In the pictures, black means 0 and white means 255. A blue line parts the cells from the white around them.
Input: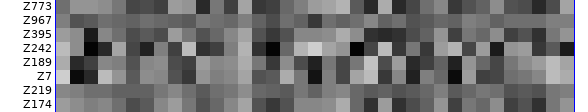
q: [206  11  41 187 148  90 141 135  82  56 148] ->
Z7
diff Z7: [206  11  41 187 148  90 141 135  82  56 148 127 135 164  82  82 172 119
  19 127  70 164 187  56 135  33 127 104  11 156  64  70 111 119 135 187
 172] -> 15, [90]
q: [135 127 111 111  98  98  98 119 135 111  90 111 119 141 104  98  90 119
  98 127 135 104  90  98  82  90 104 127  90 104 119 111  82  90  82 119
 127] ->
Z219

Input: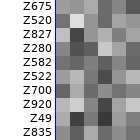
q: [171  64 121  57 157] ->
Z49
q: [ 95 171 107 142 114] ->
Z835
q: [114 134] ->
Z700

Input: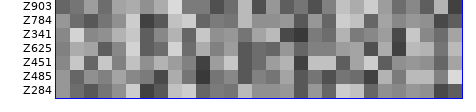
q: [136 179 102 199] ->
Z341
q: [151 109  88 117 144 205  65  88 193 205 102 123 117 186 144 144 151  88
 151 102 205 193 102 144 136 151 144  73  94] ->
Z284
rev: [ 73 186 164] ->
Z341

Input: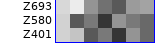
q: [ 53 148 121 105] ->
Z580
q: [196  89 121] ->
Z401
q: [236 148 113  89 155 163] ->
Z693
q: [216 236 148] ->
Z693
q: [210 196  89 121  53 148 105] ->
Z401
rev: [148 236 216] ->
Z693

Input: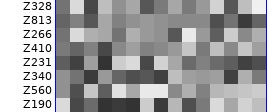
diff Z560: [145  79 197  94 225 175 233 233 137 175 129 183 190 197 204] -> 5, [167]
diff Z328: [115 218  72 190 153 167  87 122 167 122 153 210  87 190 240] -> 4, [145]
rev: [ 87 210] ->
Z328
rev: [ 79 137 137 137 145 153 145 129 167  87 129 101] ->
Z813

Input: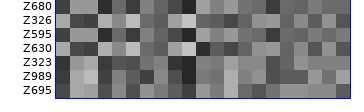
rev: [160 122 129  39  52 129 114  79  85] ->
Z323
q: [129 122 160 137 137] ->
Z323

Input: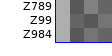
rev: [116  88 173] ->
Z984
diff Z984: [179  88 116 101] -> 0, [173]
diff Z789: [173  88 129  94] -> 3, [101]
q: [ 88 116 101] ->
Z984

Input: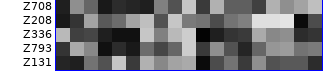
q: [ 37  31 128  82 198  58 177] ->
Z708
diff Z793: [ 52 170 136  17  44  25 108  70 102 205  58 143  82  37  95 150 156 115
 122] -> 14, [102]
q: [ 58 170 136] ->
Z336

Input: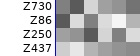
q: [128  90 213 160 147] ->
Z730
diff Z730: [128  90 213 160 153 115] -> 4, [147]
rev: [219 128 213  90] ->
Z250
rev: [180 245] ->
Z86
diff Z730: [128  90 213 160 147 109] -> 5, [115]
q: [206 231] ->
Z437

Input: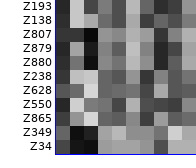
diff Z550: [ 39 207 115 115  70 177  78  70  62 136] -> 2, [123]
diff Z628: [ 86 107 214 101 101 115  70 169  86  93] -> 4, [107]
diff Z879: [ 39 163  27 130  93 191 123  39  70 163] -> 6, [130]
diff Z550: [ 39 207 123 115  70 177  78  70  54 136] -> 8, [62]
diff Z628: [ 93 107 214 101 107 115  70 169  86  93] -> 0, [86]
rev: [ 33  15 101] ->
Z349

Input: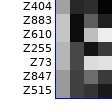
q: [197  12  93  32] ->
Z883
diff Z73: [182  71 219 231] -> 3, [225]

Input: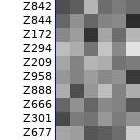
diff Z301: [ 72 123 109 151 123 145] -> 2, [116]
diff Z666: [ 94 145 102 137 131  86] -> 0, [102]
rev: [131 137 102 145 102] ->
Z666
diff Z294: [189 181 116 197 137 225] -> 1, [173]

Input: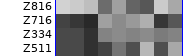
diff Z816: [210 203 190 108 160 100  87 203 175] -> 8, [168]
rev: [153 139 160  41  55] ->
Z716
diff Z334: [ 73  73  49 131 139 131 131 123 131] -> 6, [139]
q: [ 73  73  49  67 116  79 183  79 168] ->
Z511
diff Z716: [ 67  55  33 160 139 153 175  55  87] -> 2, [41]
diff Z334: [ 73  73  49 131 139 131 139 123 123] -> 8, [131]
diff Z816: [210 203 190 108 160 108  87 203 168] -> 5, [100]

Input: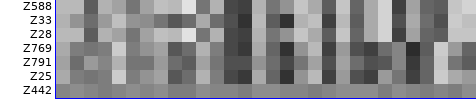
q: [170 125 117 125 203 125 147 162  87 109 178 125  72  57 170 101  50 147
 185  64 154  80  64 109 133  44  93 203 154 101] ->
Z769
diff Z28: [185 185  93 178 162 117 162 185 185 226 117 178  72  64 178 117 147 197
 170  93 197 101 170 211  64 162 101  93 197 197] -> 7, [191]
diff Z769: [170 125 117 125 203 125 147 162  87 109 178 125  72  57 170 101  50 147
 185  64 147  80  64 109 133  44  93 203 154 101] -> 20, [154]

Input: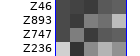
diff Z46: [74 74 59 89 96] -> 1, [67]
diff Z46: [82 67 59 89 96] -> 0, [74]
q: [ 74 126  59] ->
Z747

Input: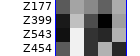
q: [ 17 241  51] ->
Z543
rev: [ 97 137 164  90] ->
Z177
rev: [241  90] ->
Z454
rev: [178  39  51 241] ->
Z543
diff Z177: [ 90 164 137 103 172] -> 3, [97]
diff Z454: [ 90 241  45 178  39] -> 2, [51]

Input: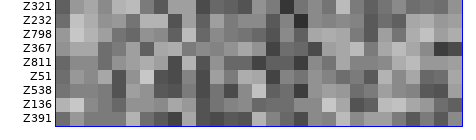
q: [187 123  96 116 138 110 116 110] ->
Z321
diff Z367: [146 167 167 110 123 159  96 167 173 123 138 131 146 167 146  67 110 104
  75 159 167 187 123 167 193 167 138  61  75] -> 24, [187]
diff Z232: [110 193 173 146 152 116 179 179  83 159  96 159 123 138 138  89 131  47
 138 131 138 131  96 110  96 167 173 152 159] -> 22, [89]
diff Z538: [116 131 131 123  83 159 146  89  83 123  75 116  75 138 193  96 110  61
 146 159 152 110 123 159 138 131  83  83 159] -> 26, [89]

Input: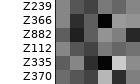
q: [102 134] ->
Z239
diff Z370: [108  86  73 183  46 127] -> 2, [67]
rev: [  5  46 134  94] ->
Z335
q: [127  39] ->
Z882
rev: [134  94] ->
Z335
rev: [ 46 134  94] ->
Z335
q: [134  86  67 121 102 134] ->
Z239

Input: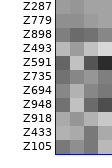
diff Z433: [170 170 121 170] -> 0, [178]
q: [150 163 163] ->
Z287
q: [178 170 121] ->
Z433
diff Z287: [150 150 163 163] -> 0, [156]

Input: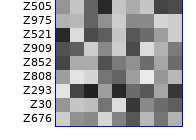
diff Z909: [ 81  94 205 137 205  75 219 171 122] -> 7, [178]
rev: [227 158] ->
Z808
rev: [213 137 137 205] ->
Z975
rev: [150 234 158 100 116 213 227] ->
Z808

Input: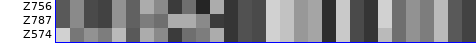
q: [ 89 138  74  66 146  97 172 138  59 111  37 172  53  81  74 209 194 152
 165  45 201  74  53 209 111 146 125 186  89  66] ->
Z756
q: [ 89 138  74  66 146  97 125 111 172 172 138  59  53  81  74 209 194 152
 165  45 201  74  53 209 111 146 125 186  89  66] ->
Z787
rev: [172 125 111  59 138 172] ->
Z574
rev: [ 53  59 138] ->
Z787
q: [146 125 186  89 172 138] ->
Z574

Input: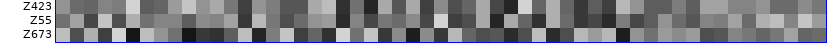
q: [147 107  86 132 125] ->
Z55
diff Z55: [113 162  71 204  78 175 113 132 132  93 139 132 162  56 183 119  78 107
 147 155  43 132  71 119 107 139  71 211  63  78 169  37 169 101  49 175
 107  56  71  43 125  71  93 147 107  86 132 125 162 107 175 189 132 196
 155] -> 3, [196]
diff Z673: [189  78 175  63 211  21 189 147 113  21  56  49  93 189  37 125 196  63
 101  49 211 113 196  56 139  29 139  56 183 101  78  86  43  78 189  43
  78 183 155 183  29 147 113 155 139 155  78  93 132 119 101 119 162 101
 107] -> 47, [86]
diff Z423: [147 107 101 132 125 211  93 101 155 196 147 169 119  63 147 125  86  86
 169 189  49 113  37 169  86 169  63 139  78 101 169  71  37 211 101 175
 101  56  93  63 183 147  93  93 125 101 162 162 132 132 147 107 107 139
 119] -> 45, [93]
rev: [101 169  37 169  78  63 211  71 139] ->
Z55
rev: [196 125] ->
Z673
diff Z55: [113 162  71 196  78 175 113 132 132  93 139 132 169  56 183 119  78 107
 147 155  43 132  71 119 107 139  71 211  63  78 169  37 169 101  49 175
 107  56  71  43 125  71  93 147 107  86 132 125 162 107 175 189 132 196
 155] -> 12, [162]

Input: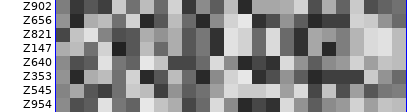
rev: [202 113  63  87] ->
Z545
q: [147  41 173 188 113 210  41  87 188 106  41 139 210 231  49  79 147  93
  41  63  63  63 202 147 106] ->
Z353
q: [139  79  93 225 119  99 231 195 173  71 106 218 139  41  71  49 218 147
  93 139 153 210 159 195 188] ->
Z954
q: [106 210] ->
Z902
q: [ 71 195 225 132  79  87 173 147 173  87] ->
Z821

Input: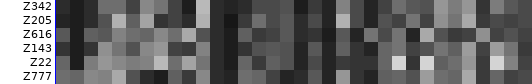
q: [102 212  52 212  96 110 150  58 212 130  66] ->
Z22
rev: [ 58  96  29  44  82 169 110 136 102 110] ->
Z616
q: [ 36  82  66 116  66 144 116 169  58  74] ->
Z205

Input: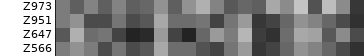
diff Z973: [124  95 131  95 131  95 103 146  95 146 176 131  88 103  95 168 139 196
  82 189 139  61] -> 21, [55]
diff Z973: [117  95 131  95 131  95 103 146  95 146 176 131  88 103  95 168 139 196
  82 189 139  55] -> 0, [124]

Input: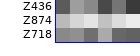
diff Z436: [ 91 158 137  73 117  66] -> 5, [58]
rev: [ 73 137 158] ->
Z436
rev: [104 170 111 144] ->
Z718

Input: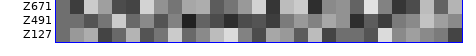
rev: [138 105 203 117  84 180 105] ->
Z127
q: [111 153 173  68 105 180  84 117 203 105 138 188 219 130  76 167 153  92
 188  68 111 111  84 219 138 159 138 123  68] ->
Z127
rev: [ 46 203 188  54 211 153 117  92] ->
Z671

